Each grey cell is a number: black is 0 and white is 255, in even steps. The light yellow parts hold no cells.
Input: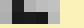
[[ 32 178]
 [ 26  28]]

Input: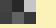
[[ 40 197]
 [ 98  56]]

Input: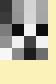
[[151 211]
 [148 213]]

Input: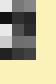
[[120 133]
 [ 48  38]]

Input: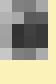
[[129 126]
 [168  91]]

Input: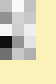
[[249 194]
 [210 200]]

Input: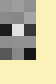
[[158 144]
 [135 164]]
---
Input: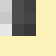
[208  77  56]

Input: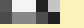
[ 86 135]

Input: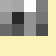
[171  41 148]

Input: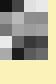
[ 17 185 156  70]

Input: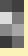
[ 81 124]

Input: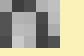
[168 178 183  64]

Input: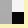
[172   8]

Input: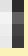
[226  96]

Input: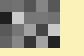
[110 202 161 163]
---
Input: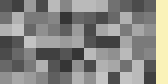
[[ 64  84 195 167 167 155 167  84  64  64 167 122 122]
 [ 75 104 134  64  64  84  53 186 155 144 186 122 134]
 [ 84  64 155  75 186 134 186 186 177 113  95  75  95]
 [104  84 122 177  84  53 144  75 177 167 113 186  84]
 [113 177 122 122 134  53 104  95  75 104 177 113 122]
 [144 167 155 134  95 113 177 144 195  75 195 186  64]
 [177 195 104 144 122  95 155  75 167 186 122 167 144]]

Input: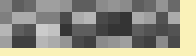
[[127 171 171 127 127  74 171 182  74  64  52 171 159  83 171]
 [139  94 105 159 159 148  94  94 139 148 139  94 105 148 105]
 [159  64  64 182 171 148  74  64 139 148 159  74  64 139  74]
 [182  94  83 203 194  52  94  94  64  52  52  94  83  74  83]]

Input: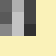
[[ 89 195  69]
 [ 98 175  69]
 [134 195  49]]

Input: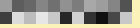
[[ 62 219 188 230 200  39 209  51  16  71 200]
 [157  93 103 133 112 145 124 168 157 133  82]]

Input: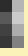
[[ 44 181]
 [ 55 129]
 [ 65 172]
 [ 89 203]]

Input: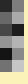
[[ 20 137]
 [ 40 126]
 [ 71  29]
 [104 170]
 [114 198]
 [148 180]]
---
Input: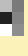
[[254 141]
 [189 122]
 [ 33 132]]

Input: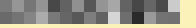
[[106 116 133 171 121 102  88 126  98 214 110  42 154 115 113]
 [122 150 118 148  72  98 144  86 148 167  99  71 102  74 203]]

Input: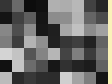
[[187  42  56  45  44 207 163 126  21]
 [ 53 106  12  16 176 173 184  66  37]
 [ 20  65  94  21 140 142 180 101  75]
 [135  78 140  23  31 167 193 140 161]
 [125  61 179 143  32  54  63  34  99]
 [212 195  85 132 182  68 127  60 113]
 [ 17 197 108  79  23  49  35  28  97]]

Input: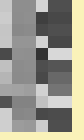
[[207 156 153 204  78  78]
 [199 142 142 212  79  79]
 [204 141 143  63  72  72]
 [197 137 139  73  79  79]
 [198 149 149 210  72  72]
 [ 74 144 143  50 216 216]
 [192 140 142  78  85  85]
 [181 139 140  73 104 104]
 [164 162 158 210 116 116]
 [ 82 131 131 193 216 216]
 [207 135 137  73  76  76]]

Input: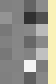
[[128 132  95 135]
 [129 131 100 139]
 [148 130  48  79]
 [120 134 136 186]
 [129 135 103 136]
 [120 136 131 192]
 [130 130 244 124]]

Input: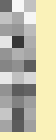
[[164  92 158]
 [104 246 193]
 [194 169 245]
 [157 150 187]
 [229  54 173]
 [148 176 165]
 [133 144  93]
 [232 192 215]
 [146  92  99]
 [165 130 157]
 [198  86 169]]

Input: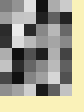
[[142 162 206  26  95 194]
 [124 147 223  17 172 203]
 [157 196 198  33  96  35]
 [ 43 234  42 136 184 104]
 [ 50 218 185 150 165 136]
 [174  16  81  31 176  67]
 [195  44 101 137 186  96]
 [ 71  16 132 160 214  81]]

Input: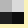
[[ 32  14]
 [182 218]]
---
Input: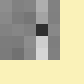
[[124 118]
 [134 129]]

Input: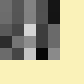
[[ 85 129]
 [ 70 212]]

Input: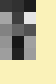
[[ 62 228]
 [100  81]]

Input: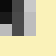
[[ 74 189]
 [ 75 189]]

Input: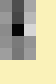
[[ 70 184]
 [  5 214]]

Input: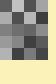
[[ 80 183]
 [111 101]]

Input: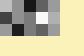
[[144 122]
 [ 29 122]]
